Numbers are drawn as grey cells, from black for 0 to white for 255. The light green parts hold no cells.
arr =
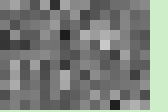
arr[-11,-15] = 141
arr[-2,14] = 78
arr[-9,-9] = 92
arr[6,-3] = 130
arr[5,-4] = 63
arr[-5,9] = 125
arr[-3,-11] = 90
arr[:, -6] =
[82, 84, 149, 156, 92, 106, 125, 139, 97, 154, 103]
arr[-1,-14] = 127
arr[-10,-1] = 111
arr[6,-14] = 168
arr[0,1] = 163
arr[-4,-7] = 73
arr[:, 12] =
[110, 131, 133, 128, 132, 160, 130, 115, 117, 91, 157]
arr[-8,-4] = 162
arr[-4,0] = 98
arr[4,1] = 71
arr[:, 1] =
[163, 105, 81, 143, 71, 118, 168, 156, 171, 124, 127]
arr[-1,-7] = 134
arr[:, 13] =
[128, 101, 109, 94, 105, 100, 93, 64, 118, 122, 176]
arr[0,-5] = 87
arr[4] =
[53, 71, 58, 98, 115, 114, 82, 117, 135, 92, 200, 126, 132, 105, 92]
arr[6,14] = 92
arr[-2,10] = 111
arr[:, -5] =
[87, 112, 147, 175, 200, 95, 89, 118, 106, 111, 137]
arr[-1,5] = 96
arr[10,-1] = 149
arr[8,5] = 123
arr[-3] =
[136, 171, 102, 114, 90, 123, 167, 102, 118, 97, 106, 110, 117, 118, 143]
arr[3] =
[55, 143, 91, 91, 142, 117, 28, 101, 175, 156, 175, 162, 128, 94, 83]
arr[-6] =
[114, 118, 127, 129, 137, 122, 90, 82, 119, 106, 95, 63, 160, 100, 122]
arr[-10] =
[94, 105, 92, 100, 91, 134, 104, 146, 68, 84, 112, 90, 131, 101, 111]
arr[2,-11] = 128
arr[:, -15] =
[141, 94, 123, 55, 53, 114, 107, 98, 136, 79, 114]
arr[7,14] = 122

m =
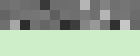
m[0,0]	111
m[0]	[111, 115, 109, 107, 57, 110, 109, 110, 181, 110, 130, 112, 117, 112]
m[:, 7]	[110, 111, 61]
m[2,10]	117
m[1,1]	111
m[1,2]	116
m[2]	[111, 167, 43, 113, 102, 110, 45, 61, 133, 152, 117, 48, 199, 103]
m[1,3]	117
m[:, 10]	[130, 181, 117]

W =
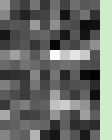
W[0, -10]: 156
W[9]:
[91, 76, 60, 87, 81, 162, 90, 60, 101, 14]
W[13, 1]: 105
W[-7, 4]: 51
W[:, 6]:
[67, 19, 82, 23, 81, 200, 113, 36, 72, 90, 204, 98, 95, 114]
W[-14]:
[156, 86, 63, 117, 55, 110, 67, 110, 89, 94]
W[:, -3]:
[110, 83, 75, 87, 69, 227, 108, 95, 81, 60, 165, 64, 45, 84]
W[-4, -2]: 146
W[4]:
[58, 74, 85, 54, 86, 7, 81, 69, 107, 143]
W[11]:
[168, 100, 64, 67, 87, 149, 98, 64, 158, 94]
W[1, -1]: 49
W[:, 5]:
[110, 119, 142, 75, 7, 252, 103, 118, 101, 162, 193, 149, 44, 22]
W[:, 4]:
[55, 68, 74, 103, 86, 128, 89, 51, 71, 81, 98, 87, 101, 41]
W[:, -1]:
[94, 49, 16, 79, 143, 81, 76, 3, 43, 14, 71, 94, 43, 102]
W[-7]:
[44, 48, 51, 133, 51, 118, 36, 95, 10, 3]
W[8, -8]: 60
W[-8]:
[105, 93, 114, 105, 89, 103, 113, 108, 80, 76]
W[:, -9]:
[86, 59, 87, 69, 74, 160, 93, 48, 99, 76, 109, 100, 97, 105]
